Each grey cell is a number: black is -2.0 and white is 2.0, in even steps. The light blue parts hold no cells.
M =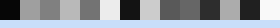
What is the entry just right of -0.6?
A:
-0.4
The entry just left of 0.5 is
-1.9
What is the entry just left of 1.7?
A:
-0.2
